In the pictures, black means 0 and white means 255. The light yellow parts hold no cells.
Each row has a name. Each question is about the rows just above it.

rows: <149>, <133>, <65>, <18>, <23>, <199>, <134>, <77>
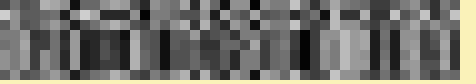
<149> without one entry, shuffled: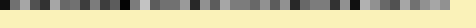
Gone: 70
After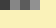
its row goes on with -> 177  50 177  81  40 154 124  16 154 124 124 195  92  61  81 186 145 145  92  61 104  81 124 166 104 145 113 104
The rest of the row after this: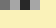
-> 104  16 145 145   4 145 124 124 195 113  50 113 166 124 113 104  61  61  92 124 145  92  50 124  92
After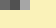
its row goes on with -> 81  92 104  40  81 113  16 186  50  50 177  50  50 195  81 113 195  50 104 195
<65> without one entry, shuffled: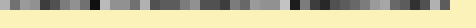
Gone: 134
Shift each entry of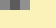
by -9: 125  83 136
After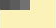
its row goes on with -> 61   4  61 145 145 186 154 166  28 113  28 145 145  61  92 154  61

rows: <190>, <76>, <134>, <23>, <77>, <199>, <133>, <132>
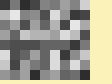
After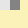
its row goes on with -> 140  78 219 149  57  69
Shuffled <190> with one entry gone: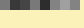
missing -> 208
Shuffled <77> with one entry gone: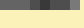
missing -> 89
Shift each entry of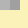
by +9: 189 169
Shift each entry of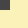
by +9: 78
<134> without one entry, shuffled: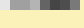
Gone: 169
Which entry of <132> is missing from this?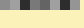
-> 110

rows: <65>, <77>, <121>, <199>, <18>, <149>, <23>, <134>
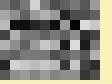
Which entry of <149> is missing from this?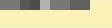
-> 108
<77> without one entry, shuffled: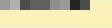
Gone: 166
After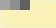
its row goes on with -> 154 177 154  36  77  77  96
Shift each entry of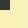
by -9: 46
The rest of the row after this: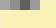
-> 177 154  36  77  77  96

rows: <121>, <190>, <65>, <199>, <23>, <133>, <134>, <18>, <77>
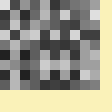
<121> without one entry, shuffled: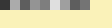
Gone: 72
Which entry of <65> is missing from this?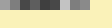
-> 82
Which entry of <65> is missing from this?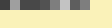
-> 138
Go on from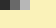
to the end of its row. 94 204  94 116 223
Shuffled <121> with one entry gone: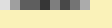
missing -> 148
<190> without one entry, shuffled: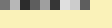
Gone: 105

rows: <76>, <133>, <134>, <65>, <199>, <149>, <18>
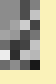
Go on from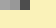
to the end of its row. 117
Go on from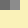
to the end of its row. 87 24
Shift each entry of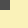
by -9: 68
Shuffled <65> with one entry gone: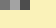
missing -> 152
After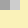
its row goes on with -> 67
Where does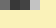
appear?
<199>

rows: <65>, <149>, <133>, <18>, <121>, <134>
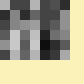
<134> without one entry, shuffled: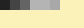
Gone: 56
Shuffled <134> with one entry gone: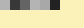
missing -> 68
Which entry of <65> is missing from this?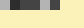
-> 79
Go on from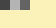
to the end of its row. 180  34  56 168
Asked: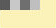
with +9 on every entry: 99 209 120 200
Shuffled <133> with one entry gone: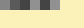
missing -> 157

